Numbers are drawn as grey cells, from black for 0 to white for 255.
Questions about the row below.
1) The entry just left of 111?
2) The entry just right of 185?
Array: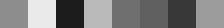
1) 185
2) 111
